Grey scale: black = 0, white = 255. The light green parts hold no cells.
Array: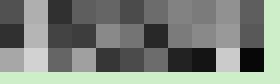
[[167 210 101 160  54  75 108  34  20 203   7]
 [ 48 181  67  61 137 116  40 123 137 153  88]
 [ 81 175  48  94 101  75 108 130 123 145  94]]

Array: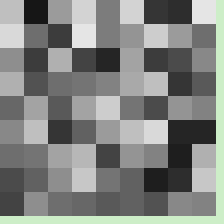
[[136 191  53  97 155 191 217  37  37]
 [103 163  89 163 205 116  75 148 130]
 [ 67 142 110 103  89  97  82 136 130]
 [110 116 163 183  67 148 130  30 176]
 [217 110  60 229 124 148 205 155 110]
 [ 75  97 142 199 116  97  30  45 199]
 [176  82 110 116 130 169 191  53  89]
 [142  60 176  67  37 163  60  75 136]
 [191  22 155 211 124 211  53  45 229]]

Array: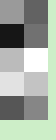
[[187 255]
 [226 195]
 [ 86 134]
 [ 22 113]
 [154  98]]

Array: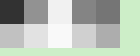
[[193 226 249 208 173]
 [ 50 146 241 132 117]]

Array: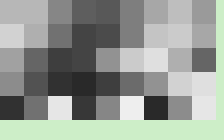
[[183 183 134  94  88 126 167 190 154]
 [210 175 113  68  75 126 196 203 167]
 [ 49 113 230  55 134 238  41 140 230]
 [161 101  62  68 146 203 223 175 101]
 [140  82  49  41  62 107 146 210 223]]

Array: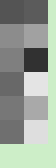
[[104 228]
 [111 222]
 [119 169]
 [140 161]
 [ 84  91]
 [127  49]]

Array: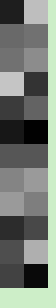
[[ 30 190]
 [ 78 175]
 [132 154]
 [113 140]
 [154 126]
 [105 113]
 [ 59  99]
 [ 86  86]
 [ 44  72]
 [197  51]
 [ 66   9]
 [ 23   1]]

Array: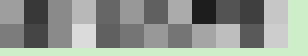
[[124  69 138 219  96 117 152 117 165 190  89 205]
 [158  56 138 184 102 152  96 171  29  83  63 198]]
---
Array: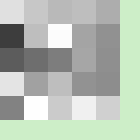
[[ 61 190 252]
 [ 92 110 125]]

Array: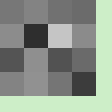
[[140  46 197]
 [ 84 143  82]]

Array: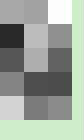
[[ 41 188 144]
 [ 86 174  98]]

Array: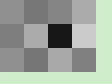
[[126 171  23]
 [144 118 169]]

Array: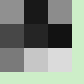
[[ 71  37  18]
 [122 198 219]]

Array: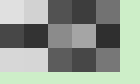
[[ 71  51 139]
 [215 214  92]]

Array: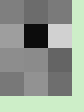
[[158  12 209]
 [141 139 100]]

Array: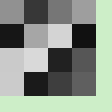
[[ 22 166 212]
 [202 217  33]]
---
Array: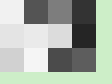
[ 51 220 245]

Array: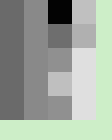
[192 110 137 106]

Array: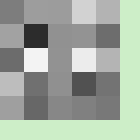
[179 147 146 112 159]

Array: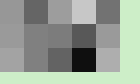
[114  88  99]

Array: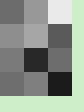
[234 166 122]

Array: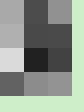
[145  73 218]

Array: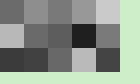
[202  31 104]

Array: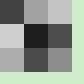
[196  30 173]

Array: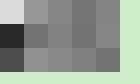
[132 115 136]
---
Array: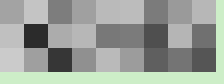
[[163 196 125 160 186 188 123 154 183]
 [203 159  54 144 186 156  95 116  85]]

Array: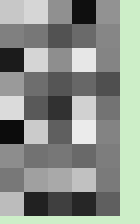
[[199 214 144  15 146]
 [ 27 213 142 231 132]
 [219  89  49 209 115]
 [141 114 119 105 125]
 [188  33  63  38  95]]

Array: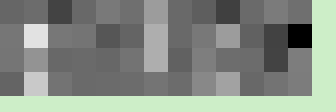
[[102 108  67 104 121 111 156 105  94  64 106 123 111]
 [117 147 104 106 103 115 174  97 126 109 108  67 125]]

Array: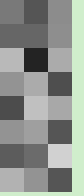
[[120  85 139]
 [184  35 170]
 [ 75 191 169]
 [ 92 107 209]]

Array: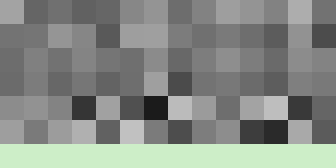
[[163 101 112  97 102 135 148 109 130 158 148 130 173 114]
 [109 128 114 132 117 111 139 104 125 142 125 106 140 131]
 [140 146 131  53 161  80  27 187 155 110 163 190  57 101]]

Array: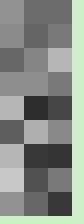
[[146 108 107]
 [103 132 183]
 [181  45  70]
 [180  56  52]
 [147 104  57]]

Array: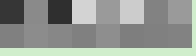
[[ 55 137  47 212 154 204 131 155]]
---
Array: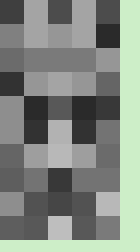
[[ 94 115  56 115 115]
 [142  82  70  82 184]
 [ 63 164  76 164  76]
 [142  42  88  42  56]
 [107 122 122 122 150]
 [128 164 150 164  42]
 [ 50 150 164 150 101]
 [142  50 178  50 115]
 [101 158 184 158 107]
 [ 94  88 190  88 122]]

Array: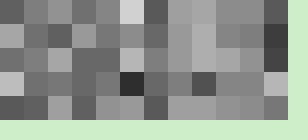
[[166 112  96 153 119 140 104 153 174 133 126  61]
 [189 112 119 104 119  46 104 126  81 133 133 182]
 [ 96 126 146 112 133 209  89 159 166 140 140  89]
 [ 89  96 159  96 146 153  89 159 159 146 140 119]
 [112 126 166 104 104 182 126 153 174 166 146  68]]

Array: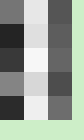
[[132 215  77]
 [117 231  85]
 [ 36 223  93]
 [ 57 247 101]
 [ 43 239 109]]

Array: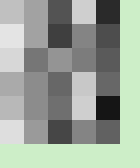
[[228 162  63 132  77]
 [222 154  70 132  97]
 [192 162  83 207  42]
 [170 140 103 200 103]
 [184 140 111 207  21]
 [215 118 148 124  90]]

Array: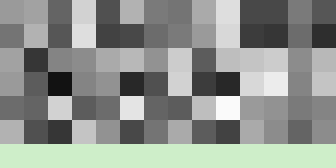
[[153  93  18 131 145  40  81 210  61  40 216 236 131 196]
 [177  81  54 196 145  73 116 169  93  67 169 139 101 139]
 [116 177  87 222  67  73 108 123 153 216  61  54 108  46]
 [153 161 101 210  81 177 123 116 169 222  73  73 123  87]
 [161  54 131 139 169 183 145 203  93 190 196 203 139 183]
 [108 101 210  93 108 228 101  93 190 249 153 145 123 131]]

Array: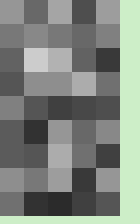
[[112  50  43  64  85]
 [128  85  64  72  78]
 [120 136 120 104 128]
 [ 85 142 142 172 112]
 [ 91  50 150 104 136]
 [142 120 157  57 150]
 [150 104 165  78 157]
 [ 91  85 172 112  64]
 [ 98 204 178  98  57]]
